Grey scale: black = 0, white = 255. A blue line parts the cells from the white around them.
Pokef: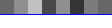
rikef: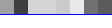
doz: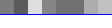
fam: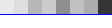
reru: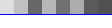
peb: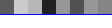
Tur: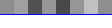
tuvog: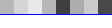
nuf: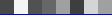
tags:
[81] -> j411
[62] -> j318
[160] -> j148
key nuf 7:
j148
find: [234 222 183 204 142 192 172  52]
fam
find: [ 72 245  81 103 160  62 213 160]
nuf
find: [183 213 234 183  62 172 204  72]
tuvog

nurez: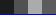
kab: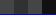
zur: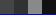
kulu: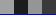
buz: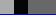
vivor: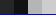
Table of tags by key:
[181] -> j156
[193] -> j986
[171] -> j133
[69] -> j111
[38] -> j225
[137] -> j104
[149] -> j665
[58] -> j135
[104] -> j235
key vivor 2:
j156
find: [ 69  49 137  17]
zur
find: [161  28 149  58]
kulu

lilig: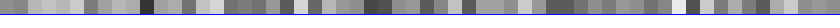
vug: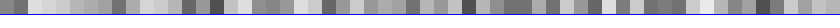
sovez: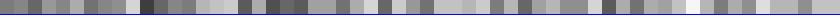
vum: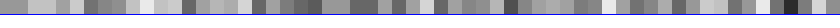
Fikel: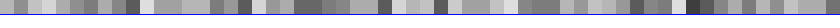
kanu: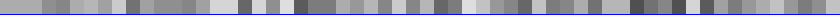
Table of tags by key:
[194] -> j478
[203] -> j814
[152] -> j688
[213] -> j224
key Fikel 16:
j688
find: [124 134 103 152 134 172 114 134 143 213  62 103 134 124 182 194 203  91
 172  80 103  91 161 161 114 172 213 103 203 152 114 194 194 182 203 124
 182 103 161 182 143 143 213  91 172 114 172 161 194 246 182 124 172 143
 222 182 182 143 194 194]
sovez

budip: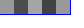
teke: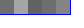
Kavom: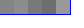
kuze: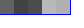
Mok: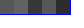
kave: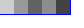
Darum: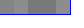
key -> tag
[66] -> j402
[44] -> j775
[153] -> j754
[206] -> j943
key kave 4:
j402
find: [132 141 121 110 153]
Kavom
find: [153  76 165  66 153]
budip
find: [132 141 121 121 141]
Darum

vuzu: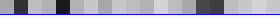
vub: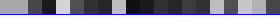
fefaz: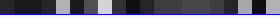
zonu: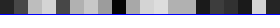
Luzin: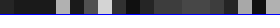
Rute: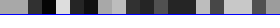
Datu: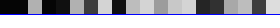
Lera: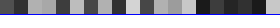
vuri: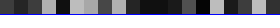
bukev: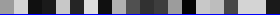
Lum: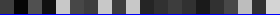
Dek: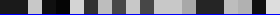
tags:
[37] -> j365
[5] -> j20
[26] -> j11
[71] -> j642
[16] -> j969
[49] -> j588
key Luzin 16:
j365
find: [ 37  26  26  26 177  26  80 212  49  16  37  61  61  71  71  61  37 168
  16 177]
Luzin
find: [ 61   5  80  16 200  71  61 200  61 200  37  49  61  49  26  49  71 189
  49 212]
Lum
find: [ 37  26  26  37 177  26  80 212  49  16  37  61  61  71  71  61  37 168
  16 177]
fefaz

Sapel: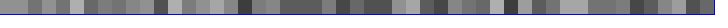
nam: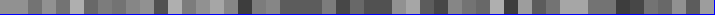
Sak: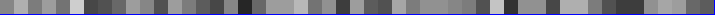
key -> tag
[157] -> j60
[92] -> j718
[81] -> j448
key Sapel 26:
j448
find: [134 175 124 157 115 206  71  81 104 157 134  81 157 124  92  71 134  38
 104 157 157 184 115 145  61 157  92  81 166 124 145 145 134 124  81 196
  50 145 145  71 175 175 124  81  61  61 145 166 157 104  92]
Sak
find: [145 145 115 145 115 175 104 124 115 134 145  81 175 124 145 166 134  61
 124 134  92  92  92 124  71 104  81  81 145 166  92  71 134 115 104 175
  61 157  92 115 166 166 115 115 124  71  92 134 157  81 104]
Sapel
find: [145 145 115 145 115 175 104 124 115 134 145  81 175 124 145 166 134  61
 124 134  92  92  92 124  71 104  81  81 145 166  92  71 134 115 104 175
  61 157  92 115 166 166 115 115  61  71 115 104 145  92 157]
nam

